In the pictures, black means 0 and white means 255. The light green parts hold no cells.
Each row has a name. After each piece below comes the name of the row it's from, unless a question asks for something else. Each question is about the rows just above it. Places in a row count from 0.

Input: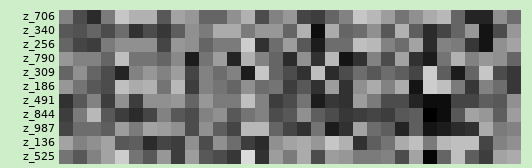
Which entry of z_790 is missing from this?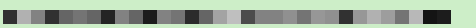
[137]
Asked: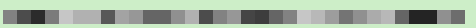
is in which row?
z_706
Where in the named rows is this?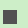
z_340, 1
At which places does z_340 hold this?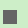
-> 2 16 20 28

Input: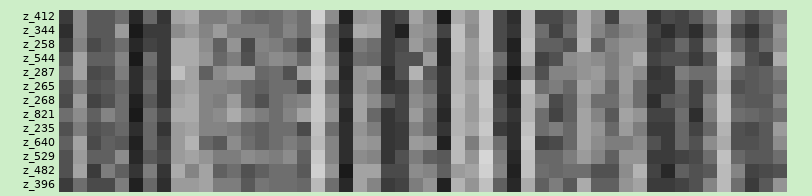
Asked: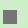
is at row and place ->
z_396, 14
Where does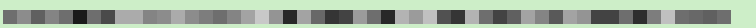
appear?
z_821
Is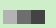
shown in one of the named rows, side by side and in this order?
yes
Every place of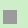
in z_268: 1 12 29 37

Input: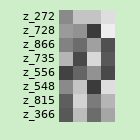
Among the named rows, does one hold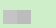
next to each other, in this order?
no
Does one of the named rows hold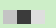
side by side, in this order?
yes
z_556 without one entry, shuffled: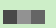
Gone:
[66]

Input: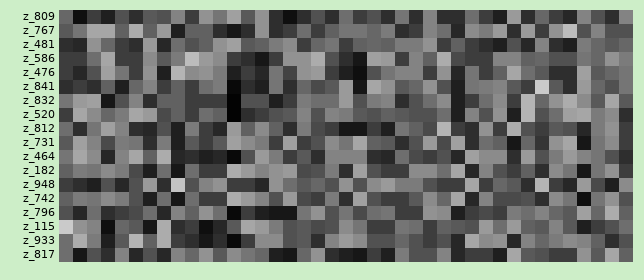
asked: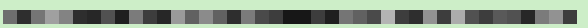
z_812
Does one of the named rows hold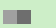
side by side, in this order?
no
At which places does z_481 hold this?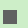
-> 10 14 21 23 28
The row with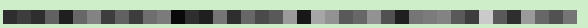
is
z_841
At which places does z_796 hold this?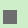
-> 2 6 11 22 33
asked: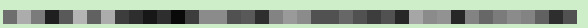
z_933

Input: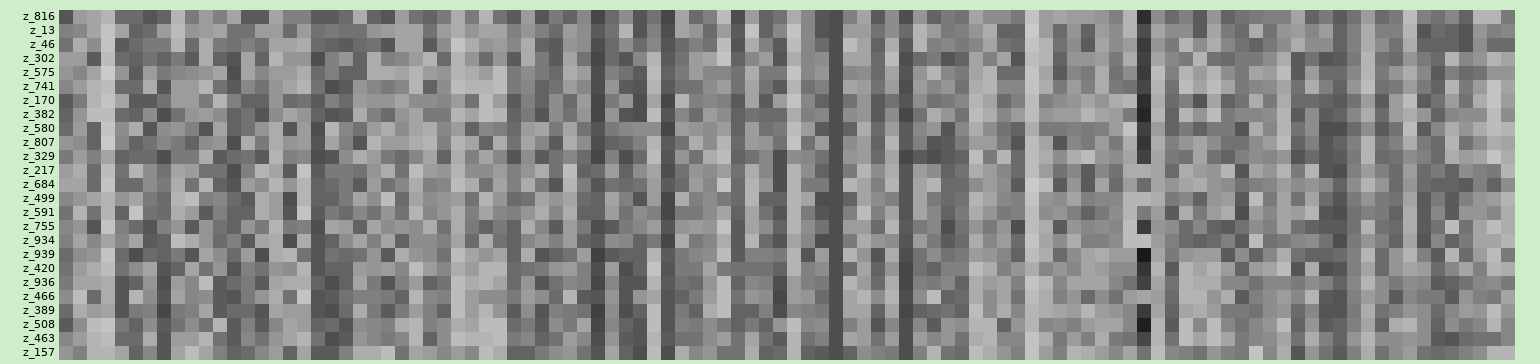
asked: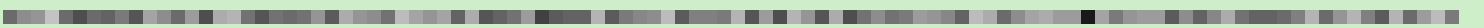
z_939
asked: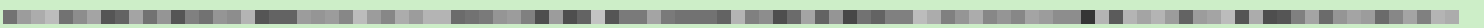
z_420

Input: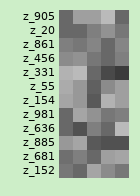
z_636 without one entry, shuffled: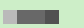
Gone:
[127]
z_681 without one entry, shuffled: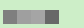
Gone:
[111]
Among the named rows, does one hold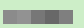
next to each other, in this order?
yes
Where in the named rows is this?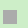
z_55, 0
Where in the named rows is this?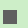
z_55, 2

